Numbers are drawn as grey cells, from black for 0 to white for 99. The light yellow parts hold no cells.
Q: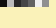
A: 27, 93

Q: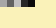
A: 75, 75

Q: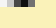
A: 28, 95

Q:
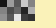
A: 40, 89

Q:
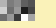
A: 59, 98

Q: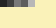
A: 47, 71

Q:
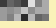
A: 76, 87
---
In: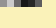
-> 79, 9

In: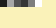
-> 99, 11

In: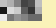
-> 91, 9

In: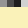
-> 81, 12

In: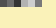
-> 80, 20

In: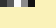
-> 97, 7

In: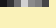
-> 81, 9
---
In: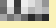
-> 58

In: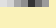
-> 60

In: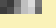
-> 47

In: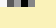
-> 52

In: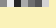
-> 82

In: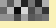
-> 68

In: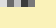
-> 47

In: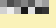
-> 61

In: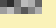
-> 39
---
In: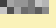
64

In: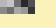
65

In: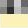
73

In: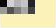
49

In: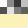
48

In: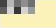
21

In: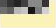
71
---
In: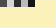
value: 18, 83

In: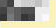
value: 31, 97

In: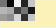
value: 24, 93

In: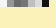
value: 46, 95

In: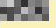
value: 73, 78

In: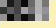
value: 63, 75
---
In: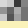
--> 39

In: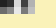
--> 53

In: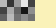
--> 66

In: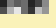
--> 69

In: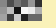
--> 73

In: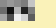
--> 7

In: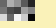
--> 30

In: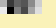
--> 0
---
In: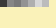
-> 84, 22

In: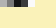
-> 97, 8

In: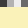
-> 92, 23

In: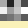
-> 99, 14

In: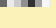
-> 96, 19

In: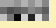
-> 86, 3

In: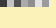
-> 88, 22

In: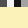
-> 95, 9
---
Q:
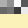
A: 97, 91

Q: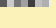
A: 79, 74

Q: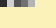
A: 81, 70

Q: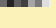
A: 86, 64

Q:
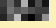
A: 73, 68

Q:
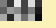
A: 90, 85

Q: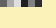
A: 86, 66

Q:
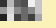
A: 93, 87

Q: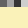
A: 80, 64
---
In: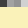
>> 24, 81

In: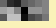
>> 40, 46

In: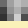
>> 41, 30

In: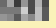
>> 41, 35

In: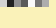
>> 82, 67

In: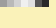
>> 61, 16

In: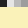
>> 13, 61

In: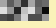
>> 64, 59

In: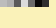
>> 73, 18

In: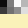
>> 5, 86
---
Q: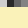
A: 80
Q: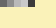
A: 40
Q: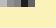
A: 73
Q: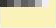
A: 20
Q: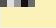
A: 32
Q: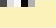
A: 30
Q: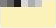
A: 49
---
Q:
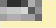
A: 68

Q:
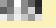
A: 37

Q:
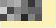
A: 21

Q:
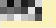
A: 21

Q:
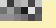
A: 27

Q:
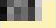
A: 14
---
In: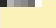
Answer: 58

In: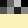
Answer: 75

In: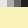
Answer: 39

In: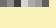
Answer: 25

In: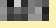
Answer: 79

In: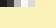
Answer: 74

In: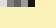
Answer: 38

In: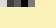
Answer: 36

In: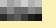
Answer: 69
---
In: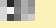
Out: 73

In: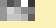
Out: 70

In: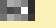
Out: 51

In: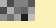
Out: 12

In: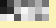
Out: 50

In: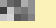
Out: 40

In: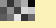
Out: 20

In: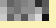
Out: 84
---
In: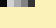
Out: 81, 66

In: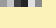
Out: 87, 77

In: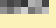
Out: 80, 74

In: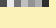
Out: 91, 74

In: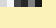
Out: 96, 84

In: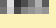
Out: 86, 80

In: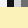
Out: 95, 83

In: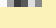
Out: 97, 86

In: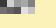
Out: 87, 81

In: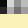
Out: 83, 73
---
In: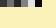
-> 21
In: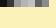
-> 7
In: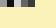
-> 60
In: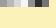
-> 61
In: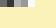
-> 42
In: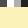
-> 30
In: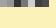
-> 63
